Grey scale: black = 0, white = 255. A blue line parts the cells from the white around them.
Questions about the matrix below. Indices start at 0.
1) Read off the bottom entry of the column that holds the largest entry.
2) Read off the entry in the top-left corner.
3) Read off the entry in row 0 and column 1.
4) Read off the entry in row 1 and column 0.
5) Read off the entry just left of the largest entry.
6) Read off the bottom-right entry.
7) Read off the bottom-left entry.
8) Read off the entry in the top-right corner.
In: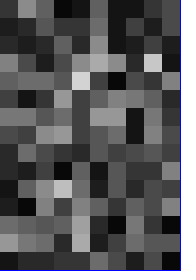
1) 53
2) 53
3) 139
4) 29
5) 86
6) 8
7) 20
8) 74

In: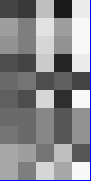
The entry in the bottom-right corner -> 248
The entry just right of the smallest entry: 236
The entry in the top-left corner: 68
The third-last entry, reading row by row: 214
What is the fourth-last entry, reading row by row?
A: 126
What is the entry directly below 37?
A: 95
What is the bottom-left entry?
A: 167
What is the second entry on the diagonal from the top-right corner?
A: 158
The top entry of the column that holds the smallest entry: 25
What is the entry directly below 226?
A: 214

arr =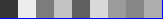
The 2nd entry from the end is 134
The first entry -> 54
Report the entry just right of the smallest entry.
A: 237
